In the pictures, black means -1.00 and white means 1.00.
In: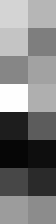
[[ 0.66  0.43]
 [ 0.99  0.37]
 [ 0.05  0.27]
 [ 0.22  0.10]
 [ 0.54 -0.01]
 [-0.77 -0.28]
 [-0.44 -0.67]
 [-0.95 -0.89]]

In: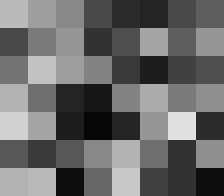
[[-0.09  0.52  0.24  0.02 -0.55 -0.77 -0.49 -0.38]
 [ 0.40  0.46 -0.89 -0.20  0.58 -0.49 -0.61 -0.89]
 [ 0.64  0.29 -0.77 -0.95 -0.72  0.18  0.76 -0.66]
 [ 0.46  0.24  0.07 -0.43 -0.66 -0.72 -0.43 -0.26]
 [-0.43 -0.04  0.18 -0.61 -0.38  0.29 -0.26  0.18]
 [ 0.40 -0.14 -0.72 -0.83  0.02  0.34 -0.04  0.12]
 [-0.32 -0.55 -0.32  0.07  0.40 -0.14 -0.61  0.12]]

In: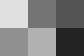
[[ 0.13  0.39 -0.72]
 [ 0.76 -0.09 -0.33]]

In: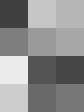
[[-0.50  0.55  0.43]
 [-0.01  0.21  0.31]
 [ 0.61 -0.18 -0.07]
 [ 0.84 -0.34 -0.44]]

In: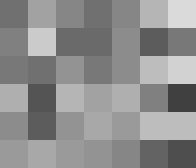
[[ 0.00  0.59 -0.17 -0.17  0.10 -0.28 -0.06]
 [ 0.21  0.32  0.21  0.15  0.05 -0.22 -0.39]
 [-0.12  0.27  0.05 -0.12  0.05  0.42  0.71]
 [-0.06 -0.12  0.15 -0.06  0.10  0.48  0.65]
 [ 0.10 -0.28  0.15  0.32  0.21  0.48  0.48]
 [ 0.37 -0.34  0.42  0.27  0.37  0.00 -0.50]]

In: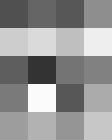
[[-0.04  0.97 -0.32  0.34]
 [ 0.61  0.71  0.50  0.87]
 [ 0.23  0.40  0.17  0.56]
 [-0.37 -0.21 -0.32  0.11]
 [-0.26 -0.60 -0.09  0.01]]

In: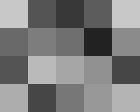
[[-0.34  0.46  0.30  0.14 -0.45]
 [-0.18 -0.02 -0.13 -0.73  0.09]
 [ 0.57 -0.34 -0.56 -0.28  0.57]
 [ 0.36 -0.45 -0.07  0.19  0.41]]

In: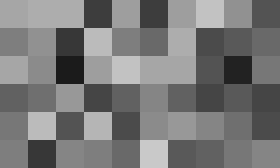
[[-0.07  0.47 -0.35  0.42 -0.41  0.09  0.19  0.04 -0.13 -0.41]
 [ 0.30  0.36  0.36 -0.52  0.24 -0.52  0.24  0.52  0.14 -0.35]
 [-0.01  0.14 -0.57  0.47 -0.01 -0.18  0.36 -0.41 -0.30 -0.18]
 [ 0.30  0.09 -0.79  0.24  0.52  0.30  0.30 -0.35 -0.73 -0.07]
 [-0.24 -0.13  0.19 -0.46 -0.24  0.04 -0.24 -0.46 -0.30 -0.46]
 [-0.01 -0.57  0.04 -0.01 -0.18  0.58 -0.30 -0.24 -0.07  0.04]]
